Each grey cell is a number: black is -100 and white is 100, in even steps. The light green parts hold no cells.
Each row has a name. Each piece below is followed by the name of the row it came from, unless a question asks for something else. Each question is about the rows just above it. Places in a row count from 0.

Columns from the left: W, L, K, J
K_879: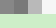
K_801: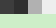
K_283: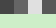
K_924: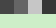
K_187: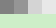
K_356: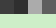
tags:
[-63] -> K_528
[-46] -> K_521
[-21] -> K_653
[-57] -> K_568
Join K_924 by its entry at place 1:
K_653
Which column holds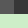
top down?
J
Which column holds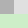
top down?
K
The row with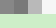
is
K_879
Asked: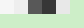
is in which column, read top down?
J
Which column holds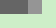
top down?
L
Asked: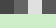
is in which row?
K_283

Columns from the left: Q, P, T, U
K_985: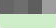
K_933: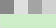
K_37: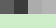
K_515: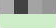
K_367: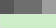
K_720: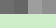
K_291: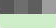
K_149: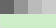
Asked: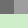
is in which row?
K_367
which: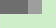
K_367
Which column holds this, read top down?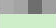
T
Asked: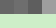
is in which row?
K_985
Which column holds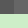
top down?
Q
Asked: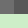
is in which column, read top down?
Q

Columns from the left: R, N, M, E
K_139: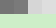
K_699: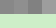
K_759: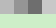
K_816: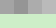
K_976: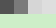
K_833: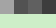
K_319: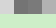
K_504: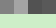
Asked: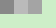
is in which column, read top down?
R
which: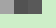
K_504
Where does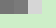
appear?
K_139

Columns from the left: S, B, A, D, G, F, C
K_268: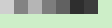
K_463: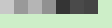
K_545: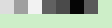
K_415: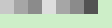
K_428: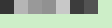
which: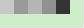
K_463
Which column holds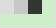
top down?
S

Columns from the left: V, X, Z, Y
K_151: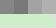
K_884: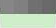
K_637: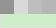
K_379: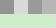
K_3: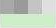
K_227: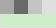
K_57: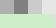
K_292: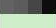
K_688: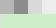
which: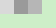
K_379
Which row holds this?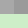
K_3
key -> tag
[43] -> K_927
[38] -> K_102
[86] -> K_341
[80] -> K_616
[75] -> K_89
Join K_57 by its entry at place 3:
K_616

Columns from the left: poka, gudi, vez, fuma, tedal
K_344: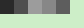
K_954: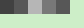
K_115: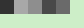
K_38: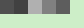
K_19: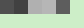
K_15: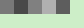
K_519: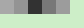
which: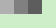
K_38
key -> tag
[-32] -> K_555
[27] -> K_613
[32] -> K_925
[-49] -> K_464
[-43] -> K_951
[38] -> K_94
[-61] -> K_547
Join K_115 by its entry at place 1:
K_925
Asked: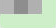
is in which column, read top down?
vez
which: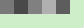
K_15
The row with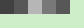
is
K_954

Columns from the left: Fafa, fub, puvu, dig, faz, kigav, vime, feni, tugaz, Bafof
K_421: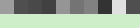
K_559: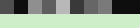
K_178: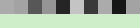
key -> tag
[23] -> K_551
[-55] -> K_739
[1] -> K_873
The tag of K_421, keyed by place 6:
K_873
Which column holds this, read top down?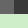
vime

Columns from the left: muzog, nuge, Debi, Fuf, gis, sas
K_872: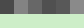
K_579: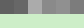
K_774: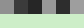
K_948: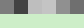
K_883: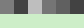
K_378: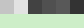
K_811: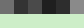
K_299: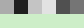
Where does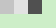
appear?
K_299
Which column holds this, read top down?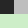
Debi
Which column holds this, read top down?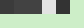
nuge

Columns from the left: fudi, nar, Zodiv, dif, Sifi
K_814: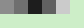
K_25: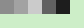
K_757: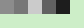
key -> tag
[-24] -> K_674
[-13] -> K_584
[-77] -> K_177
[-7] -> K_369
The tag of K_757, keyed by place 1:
K_369
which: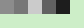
K_757
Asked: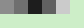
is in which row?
K_814
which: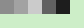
K_25

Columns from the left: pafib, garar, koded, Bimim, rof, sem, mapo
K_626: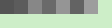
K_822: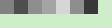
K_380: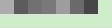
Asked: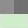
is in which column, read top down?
koded
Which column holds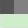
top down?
pafib
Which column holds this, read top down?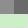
sem

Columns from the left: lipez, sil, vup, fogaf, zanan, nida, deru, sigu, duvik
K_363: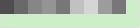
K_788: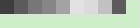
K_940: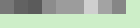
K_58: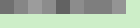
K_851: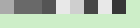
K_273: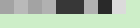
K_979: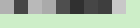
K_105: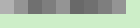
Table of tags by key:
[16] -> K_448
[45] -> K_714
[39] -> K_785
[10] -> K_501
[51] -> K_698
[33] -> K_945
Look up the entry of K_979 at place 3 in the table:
K_945
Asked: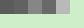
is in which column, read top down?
sil
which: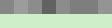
K_58
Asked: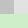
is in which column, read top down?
nida
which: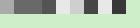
K_851
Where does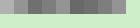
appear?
K_105
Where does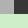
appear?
K_273

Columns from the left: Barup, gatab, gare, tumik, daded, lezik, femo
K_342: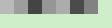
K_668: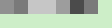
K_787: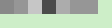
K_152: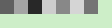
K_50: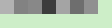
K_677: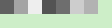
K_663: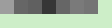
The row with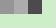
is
K_342
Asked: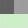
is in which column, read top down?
Barup
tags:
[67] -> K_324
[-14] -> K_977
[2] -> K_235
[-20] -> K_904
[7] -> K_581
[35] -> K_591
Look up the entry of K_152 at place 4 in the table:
K_581

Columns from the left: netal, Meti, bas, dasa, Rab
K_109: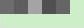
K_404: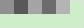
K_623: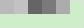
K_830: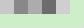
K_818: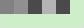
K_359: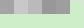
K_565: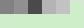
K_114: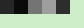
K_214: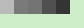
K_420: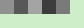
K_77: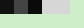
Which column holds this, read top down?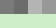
dasa
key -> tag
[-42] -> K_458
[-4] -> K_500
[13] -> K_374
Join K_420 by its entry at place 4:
K_500
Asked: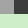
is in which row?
K_420
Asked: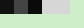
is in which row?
K_77
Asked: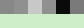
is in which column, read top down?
Meti
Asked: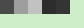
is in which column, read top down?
Rab

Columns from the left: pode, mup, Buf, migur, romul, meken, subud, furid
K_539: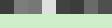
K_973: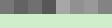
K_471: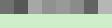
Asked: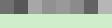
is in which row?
K_471
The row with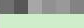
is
K_973
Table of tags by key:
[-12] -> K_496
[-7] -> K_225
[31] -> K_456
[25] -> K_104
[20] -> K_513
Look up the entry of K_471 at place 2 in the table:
K_456
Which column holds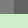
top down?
mup

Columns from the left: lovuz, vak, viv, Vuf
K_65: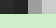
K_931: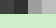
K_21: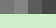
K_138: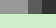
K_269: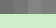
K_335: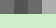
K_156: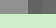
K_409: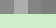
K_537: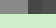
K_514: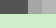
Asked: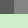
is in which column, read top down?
viv
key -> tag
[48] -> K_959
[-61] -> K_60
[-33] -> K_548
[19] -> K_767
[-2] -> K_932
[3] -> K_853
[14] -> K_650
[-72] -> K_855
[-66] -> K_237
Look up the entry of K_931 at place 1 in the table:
K_60
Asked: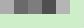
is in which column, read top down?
Vuf
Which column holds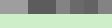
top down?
viv
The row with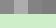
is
K_409
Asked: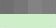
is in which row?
K_269
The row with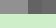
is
K_156

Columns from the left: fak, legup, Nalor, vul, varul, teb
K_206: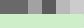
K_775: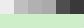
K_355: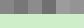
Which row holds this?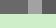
K_206
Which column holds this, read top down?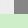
fak
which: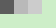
K_206
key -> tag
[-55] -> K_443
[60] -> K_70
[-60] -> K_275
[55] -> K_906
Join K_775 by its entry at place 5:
K_443

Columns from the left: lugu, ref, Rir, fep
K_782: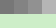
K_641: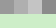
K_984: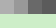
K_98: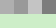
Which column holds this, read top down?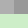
ref
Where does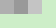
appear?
K_98
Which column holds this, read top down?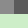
fep
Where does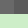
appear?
K_984

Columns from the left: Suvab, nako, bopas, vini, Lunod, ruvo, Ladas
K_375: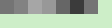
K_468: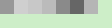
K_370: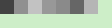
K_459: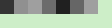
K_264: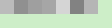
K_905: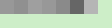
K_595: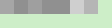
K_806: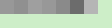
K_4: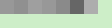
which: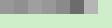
K_806
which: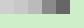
K_468

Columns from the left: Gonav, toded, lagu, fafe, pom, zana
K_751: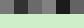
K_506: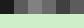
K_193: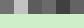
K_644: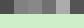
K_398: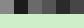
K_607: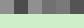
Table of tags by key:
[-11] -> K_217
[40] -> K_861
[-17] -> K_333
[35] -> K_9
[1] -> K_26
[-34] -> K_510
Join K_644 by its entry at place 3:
K_217
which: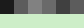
K_506
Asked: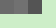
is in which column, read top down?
fafe
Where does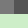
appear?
K_607
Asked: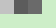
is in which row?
K_193
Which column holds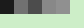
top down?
Gonav
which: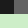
K_751

